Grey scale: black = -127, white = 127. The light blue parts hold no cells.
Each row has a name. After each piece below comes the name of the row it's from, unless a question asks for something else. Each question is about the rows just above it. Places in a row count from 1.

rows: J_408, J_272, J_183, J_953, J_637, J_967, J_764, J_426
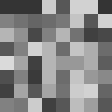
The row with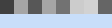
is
J_764
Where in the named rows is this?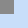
J_967, 8
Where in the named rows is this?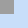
J_426, 7
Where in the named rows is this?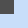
J_967, 1
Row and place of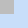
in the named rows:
J_426, 6
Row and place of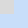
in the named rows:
J_637, 1
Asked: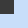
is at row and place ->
J_967, 3

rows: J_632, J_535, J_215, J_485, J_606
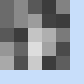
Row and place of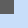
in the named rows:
J_606, 5
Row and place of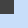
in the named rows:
J_535, 4
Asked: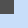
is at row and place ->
J_606, 2
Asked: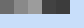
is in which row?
J_535

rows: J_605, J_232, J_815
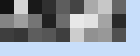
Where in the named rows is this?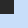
J_232, 9
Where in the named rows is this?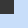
J_815, 2

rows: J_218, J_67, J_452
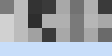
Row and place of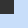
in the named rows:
J_218, 3
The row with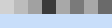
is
J_452
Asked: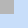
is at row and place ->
J_67, 7
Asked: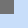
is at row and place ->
J_218, 6
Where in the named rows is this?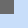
J_452, 8
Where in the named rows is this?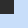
J_67, 3
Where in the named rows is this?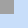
J_452, 3

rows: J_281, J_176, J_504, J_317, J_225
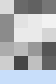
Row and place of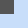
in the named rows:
J_317, 4
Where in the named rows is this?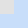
J_176, 2
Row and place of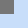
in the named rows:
J_281, 4
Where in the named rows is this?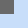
J_281, 2

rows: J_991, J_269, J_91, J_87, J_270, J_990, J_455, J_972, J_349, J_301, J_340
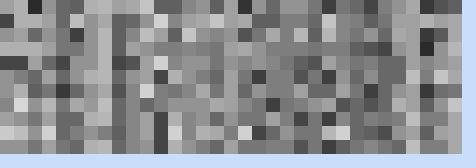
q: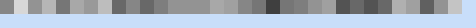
J_972
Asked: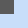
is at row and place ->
J_91, 32
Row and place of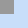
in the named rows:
J_972, 7
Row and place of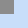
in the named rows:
J_990, 27
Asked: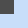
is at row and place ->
J_301, 28
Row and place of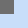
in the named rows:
J_455, 32

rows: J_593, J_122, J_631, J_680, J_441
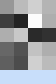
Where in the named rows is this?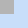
J_593, 4
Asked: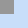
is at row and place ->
J_593, 1
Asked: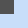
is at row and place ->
J_680, 2
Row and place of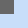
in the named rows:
J_680, 1
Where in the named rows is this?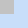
J_680, 3

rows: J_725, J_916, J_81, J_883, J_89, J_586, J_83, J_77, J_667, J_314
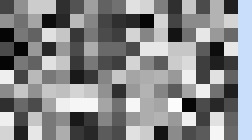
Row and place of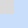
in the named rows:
J_89, 14
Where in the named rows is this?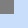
J_725, 12
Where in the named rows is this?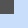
J_725, 6
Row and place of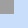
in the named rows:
J_725, 7
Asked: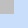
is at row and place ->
J_83, 5

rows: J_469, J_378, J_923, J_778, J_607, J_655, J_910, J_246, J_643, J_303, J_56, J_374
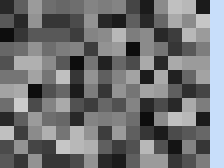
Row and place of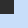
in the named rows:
J_910, 14
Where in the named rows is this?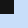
J_56, 13

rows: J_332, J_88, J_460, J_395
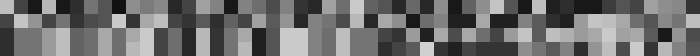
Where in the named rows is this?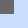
J_332, 30
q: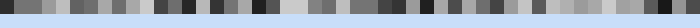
J_460
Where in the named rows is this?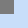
J_332, 11
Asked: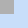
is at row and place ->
J_460, 41
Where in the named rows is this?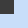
J_332, 44

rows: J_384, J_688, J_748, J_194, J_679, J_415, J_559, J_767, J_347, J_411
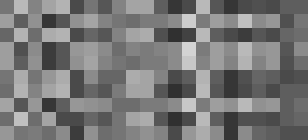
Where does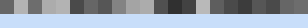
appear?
J_748
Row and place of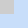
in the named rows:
J_688, 14
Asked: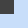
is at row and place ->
J_748, 14

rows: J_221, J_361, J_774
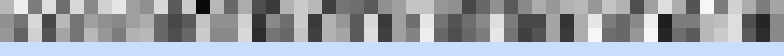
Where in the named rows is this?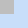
J_361, 52
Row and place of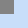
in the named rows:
J_774, 30
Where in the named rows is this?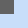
J_774, 2

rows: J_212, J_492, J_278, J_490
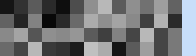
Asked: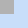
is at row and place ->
J_492, 12
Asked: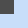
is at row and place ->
J_212, 6
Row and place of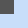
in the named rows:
J_278, 3
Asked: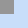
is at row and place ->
J_278, 6
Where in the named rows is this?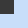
J_490, 4

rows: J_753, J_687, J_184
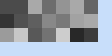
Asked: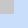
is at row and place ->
J_184, 2
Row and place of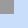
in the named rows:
J_184, 1
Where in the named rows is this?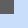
J_687, 3
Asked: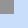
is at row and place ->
J_753, 5
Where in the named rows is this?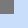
J_687, 5
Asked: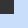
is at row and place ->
J_687, 1
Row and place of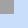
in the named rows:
J_687, 6

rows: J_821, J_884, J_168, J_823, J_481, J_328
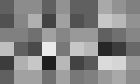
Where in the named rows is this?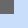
J_823, 10
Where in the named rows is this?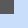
J_481, 7

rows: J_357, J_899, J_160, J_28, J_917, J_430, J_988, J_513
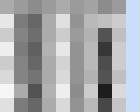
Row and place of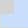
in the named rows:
J_917, 5
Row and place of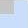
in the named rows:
J_513, 9
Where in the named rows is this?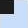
J_988, 8
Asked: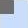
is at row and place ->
J_160, 3
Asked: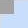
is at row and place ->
J_357, 7

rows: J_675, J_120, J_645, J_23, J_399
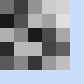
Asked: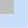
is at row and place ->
J_399, 5
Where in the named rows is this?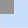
J_675, 3

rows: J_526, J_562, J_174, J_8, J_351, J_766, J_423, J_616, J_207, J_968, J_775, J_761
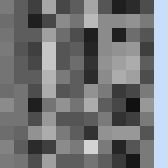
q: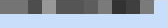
J_207
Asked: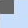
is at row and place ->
J_968, 2
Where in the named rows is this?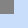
J_775, 1

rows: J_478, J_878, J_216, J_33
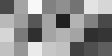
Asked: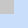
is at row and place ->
J_33, 4
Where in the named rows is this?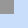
J_33, 2
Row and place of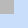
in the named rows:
J_878, 1
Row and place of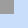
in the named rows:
J_878, 2
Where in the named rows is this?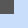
J_878, 3
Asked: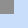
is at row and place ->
J_478, 5

